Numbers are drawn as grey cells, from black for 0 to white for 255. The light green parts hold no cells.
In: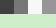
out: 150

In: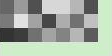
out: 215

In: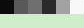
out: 42

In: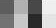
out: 239

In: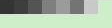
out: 127

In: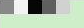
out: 95

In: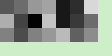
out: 163
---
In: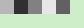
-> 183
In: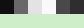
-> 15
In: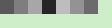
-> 89
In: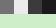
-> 114
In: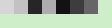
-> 214
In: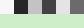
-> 247
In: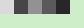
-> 218
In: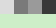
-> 220
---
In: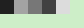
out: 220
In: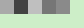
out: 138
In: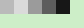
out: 23
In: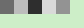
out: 147
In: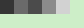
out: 210
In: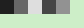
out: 146
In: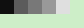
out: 223
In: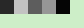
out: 5
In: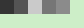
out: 139
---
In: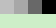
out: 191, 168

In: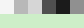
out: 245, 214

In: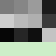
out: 205, 195

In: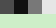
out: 230, 120

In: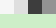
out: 246, 223

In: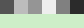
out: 238, 188

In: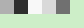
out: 248, 217

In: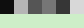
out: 216, 181

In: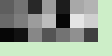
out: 229, 207

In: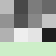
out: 238, 228
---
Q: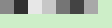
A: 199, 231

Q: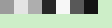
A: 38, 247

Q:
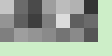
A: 127, 220

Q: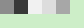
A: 241, 241

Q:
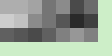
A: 117, 205

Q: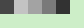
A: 163, 195

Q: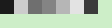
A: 132, 227

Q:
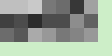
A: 76, 201

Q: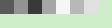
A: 166, 246

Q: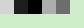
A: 0, 212
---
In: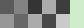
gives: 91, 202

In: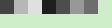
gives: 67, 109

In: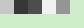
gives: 199, 149

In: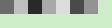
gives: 107, 147

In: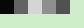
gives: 7, 81

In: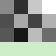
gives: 138, 108

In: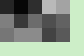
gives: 37, 89
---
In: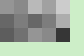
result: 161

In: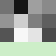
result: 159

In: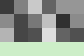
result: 150

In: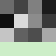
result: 128

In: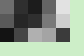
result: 100

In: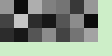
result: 56
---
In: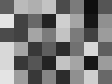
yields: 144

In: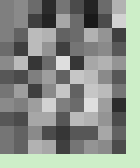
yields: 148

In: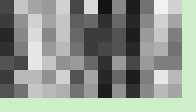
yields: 136

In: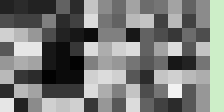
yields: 43

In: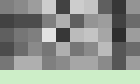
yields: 138
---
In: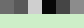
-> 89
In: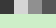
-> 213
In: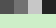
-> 114
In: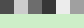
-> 204
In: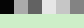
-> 170
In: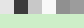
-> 60
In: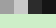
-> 201
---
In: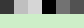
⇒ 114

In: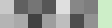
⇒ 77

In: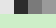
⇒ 122

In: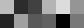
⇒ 3

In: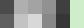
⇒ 136

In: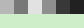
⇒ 56

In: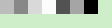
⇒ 165

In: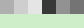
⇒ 146

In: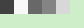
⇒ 132

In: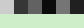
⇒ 117
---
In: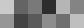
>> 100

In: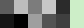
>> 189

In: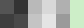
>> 51

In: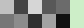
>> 68

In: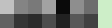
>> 132

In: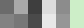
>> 169

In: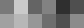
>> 202

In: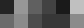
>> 151

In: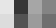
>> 54
